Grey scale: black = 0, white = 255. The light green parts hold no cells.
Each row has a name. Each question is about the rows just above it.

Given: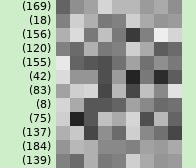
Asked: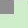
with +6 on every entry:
[149]
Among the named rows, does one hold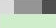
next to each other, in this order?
yes
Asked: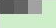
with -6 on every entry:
[ 81  94 156]
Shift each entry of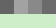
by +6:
[106 168 143 113]
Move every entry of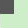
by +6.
[93]

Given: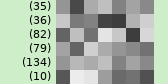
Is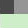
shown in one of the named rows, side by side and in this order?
no
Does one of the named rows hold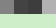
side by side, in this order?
yes
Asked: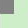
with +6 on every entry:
[136]
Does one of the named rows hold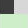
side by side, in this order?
yes

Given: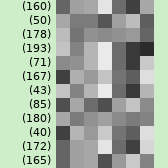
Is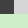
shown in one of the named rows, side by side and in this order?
yes
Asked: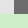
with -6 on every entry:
[222 102]
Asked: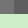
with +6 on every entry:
[122 100]
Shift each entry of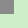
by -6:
[132]
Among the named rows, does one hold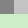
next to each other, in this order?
no

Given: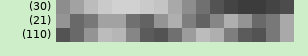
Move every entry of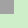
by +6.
[168]
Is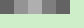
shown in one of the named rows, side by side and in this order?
yes
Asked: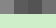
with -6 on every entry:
[128  85  77 106]
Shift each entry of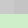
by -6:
[196 190]
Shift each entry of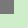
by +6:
[126]

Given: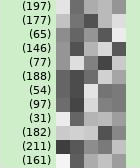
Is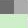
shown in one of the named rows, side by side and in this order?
yes
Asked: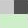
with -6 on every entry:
[196  76]
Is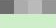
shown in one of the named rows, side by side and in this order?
yes
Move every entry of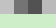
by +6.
[200 122  88 192]
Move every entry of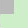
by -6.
[180]
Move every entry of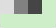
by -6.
[216 123  63]
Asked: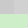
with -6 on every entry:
[196 203]

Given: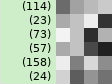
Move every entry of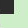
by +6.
[51]
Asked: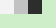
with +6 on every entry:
[249 200  51]
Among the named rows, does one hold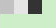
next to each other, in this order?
no
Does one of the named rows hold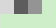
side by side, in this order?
no
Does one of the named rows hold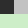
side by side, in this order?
no
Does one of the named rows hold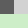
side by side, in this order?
no
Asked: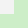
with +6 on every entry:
[249]

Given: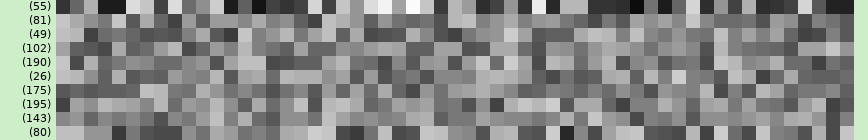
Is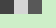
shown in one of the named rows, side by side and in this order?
yes
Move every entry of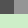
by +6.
[ 88 155]
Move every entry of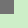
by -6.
[108]
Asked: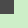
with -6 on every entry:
[68]
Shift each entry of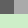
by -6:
[ 90 164]
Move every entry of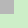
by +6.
[189]
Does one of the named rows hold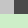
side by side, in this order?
yes

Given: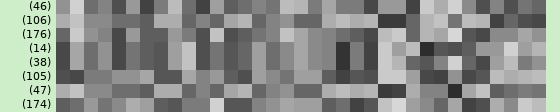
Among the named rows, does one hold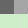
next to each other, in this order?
yes
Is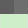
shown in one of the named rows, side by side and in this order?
yes
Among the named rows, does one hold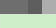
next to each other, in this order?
yes

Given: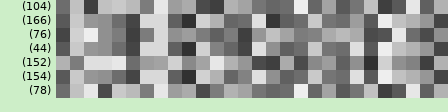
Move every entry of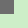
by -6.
[103]
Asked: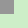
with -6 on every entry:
[144]
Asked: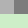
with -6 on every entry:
[172 118]
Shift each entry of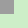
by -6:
[151]

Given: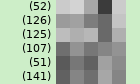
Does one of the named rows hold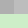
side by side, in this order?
no
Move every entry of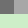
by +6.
[117 173]
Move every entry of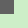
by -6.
[91]
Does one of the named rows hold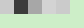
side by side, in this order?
no
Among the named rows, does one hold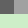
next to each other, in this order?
yes

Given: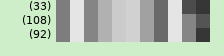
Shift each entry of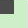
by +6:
[82]
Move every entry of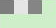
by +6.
[131 235 139]
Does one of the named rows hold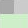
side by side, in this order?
no
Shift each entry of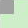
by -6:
[155]

